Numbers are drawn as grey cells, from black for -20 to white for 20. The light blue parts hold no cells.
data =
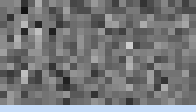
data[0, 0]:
0
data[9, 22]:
3
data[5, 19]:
-5
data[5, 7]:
-7
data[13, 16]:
-3
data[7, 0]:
5
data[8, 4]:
-2
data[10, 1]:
-11
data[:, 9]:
[1, 5, 1, -7, 3, -2, -5, 0, -3, 4, -5, -15, -12, 3, -11]
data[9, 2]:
-5
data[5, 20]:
-4
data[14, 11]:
-3
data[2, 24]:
-7
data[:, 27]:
[-4, -8, -2, -4, -1, 3, 2, 0, -2, -5, -6, -4, -5, -3, -3]
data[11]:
[-2, -8, -3, 7, -8, -10, 0, 3, -3, -15, -1, 0, -5, -4, 0, -6, 2, 2, -7, -6, -5, 5, -7, -12, -1, -1, -2, -4]
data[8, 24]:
-1
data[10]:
[-8, -11, -8, 10, -4, -10, 2, -6, -12, -5, 3, 2, 0, -11, -6, 3, 1, -3, 1, -4, -2, 5, -8, -2, -2, -2, 4, -6]
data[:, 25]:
[-2, -6, -2, 3, -8, -5, -2, -4, -4, -5, -2, -1, -4, 2, -2]
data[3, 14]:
-10
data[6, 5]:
5
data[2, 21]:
3
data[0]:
[0, 0, 2, -12, -5, 7, -4, 2, -1, 1, -9, -8, -2, 4, 0, -4, -10, 1, -6, -4, -12, -8, -4, 1, -7, -2, -10, -4]
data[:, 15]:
[-4, -5, 6, 4, -9, 0, -4, -5, -4, -5, 3, -6, 0, -1, -7]
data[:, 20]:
[-12, -8, -2, 7, -6, -4, -5, 0, -1, -4, -2, -5, -1, -2, 0]
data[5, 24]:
-5
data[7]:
[5, -3, -5, -6, 3, 3, -2, -5, 3, 0, -6, 1, -3, 3, 1, -5, 0, 0, -2, 1, 0, 1, 0, -2, 0, -4, 2, 0]
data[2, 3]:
3
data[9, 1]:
4
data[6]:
[2, 1, 6, -1, -2, 5, -3, -4, 1, -5, -7, 3, -2, -5, 1, -4, -7, -1, 12, -9, -5, -5, 4, 2, -1, -2, -4, 2]
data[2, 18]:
-4

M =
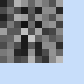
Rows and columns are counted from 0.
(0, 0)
-15
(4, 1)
-6
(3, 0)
-10
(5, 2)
6
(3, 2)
-8
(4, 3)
10
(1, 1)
-2
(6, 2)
-8
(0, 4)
-4
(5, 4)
11
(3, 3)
-17
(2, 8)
3
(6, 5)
-15
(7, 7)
3
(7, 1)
1
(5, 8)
-3
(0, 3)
3
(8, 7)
2
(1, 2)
-8
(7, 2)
-14
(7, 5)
-14
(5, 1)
-4
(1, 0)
-8
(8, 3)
-7

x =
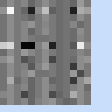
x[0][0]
-2
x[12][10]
0
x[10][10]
4
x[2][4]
-4
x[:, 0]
[-2, 3, -2, -2, -2, -2, 12, -3, 2, -2, -2, -2, -2, 1, -2]
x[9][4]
-6
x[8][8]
-3
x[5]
[-2, 2, -1, 1, -1, -2, -2, -1, -3, -2, -3, 1, -1]
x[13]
[1, 2, -1, -9, -4, -1, 2, -8, -4, -2, 7, 2, -1]
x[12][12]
-3
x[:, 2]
[-1, -1, -1, -1, -1, -1, -1, -1, -1, -1, -1, -3, -1, -1, -1]
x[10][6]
-2
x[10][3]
1
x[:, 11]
[4, 7, 2, -3, 2, 1, 17, 1, 2, 2, -8, 2, 2, 2, 2]
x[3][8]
-3
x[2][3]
-2
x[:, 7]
[-1, -5, -1, -1, -1, -1, -15, -1, -9, -1, -1, -4, -1, -8, 3]
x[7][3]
4
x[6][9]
-2
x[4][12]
-1
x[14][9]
-4
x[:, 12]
[-1, 5, -1, -1, -1, -1, 2, -1, 3, -1, -1, 6, -3, -1, -1]
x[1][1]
19
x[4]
[-2, 2, -1, 1, -4, -1, 2, -1, -3, -2, -3, 2, -1]
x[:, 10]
[-4, -15, -3, 1, -3, -3, -6, -2, -3, -11, 4, -11, 0, 7, -3]

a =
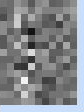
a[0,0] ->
-2
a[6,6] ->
-8
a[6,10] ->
-5
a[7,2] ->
-2
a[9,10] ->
-2
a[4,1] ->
-5
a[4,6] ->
0
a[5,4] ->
-5
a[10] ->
[-1, 2, 5, 1, -7, -2, -1, -1, -4, -1, 1]
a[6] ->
[-6, -2, 10, -2, -14, -6, -8, 3, -7, 6, -5]
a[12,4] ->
6
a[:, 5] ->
[1, 4, 0, -2, -5, 0, -6, 2, 2, -6, -2, -2, 3, -8, -3]
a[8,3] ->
-6
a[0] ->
[-2, -3, 3, 0, -6, 1, 3, -5, -4, -1, 2]
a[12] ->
[-4, -4, 7, 2, 6, 3, -5, -7, -2, -4, -3]
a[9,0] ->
-3
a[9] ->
[-3, 1, -11, -12, 12, -6, 2, 3, -3, -8, -2]
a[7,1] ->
-2
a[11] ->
[-2, -5, 0, 18, -4, -2, -10, -9, 1, -2, -4]
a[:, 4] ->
[-6, -2, 7, -1, -17, -5, -14, 14, -12, 12, -7, -4, 6, 2, 3]
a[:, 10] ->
[2, 5, 3, 0, -3, -4, -5, 0, -5, -2, 1, -4, -3, 3, -4]
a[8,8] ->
0
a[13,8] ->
-2
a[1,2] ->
6
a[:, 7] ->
[-5, 0, -7, -5, -1, -5, 3, -5, -6, 3, -1, -9, -7, -2, -4]
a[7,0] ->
5
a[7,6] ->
5
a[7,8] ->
-5
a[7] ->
[5, -2, -2, 5, 14, 2, 5, -5, -5, -2, 0]

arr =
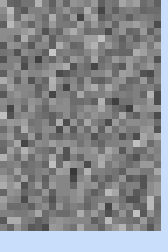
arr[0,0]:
6
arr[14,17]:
-2
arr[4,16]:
0
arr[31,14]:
-2
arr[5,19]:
-5
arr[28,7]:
-7
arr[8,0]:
-7
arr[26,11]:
4
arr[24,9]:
4
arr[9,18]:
4
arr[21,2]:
0
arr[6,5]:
1
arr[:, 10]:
[3, -1, 4, -2, 7, 1, -4, -1, 4, -7, -3, 1, 2, -3, -3, -2, -3, 3, -6, -3, 2, 4, 0, 3, -11, -9, -4, 2, 2, 0, -1, 1, -2]
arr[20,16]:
0
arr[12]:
[-1, 5, 1, 1, 1, -5, -2, 7, -1, -9, 2, -2, 4, 7, 0, 6, 2, -3, -2, 0, -1, 0, -3]
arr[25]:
[5, 2, -2, 5, -4, 0, -5, 2, 1, 1, -9, 1, 3, -5, -1, -5, -2, 3, -6, -4, -7, 0, 1]
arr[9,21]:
4
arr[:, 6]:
[0, 1, -3, -2, -7, 3, 1, -5, -1, 0, 3, -4, -2, 2, -2, -4, -3, 1, 2, 1, 1, -2, -1, -4, 1, -5, -4, 3, -2, 2, -3, -3, -8]
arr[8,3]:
-6
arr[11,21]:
-4
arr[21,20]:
-3
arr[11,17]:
3
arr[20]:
[-3, 0, 6, -9, -3, 2, 1, 5, 2, 3, 2, -2, 1, -2, -4, 0, 0, 1, 1, 10, 5, -3, 1]
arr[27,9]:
1
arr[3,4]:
-4
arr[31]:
[-6, 7, 7, 0, -1, -5, -3, 2, 3, 2, 1, 1, 1, -5, -2, 9, 0, -1, -2, -3, 4, -3, -1]
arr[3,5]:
1
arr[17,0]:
2
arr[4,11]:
2
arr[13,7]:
-9
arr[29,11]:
-1
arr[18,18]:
-1
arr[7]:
[-2, -1, -7, 2, 0, -1, -5, 11, -1, 0, -1, -2, 1, 4, 0, -4, -3, -4, -4, 7, 5, 1, 1]
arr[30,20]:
-6
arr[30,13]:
4

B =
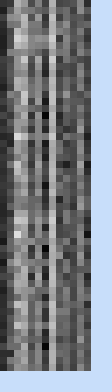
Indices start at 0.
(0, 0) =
-12
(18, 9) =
-12
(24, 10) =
-8
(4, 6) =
-5
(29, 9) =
-7
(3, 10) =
-8
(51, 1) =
-1
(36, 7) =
7
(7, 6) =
-9
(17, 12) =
-9
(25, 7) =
8
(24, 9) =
-8
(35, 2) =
0
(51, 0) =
-12
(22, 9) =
-7
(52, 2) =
3
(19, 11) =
-3
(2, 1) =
2
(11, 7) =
9
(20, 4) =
-12
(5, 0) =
-15
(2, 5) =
4
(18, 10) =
-10
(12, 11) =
0
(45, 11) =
-1
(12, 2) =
7
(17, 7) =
8
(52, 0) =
-14
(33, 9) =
-8
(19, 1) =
-13
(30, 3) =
6
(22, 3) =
4
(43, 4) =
-5
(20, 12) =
-12
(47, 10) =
-9
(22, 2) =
0
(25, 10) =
-7
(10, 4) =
-8
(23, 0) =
-12
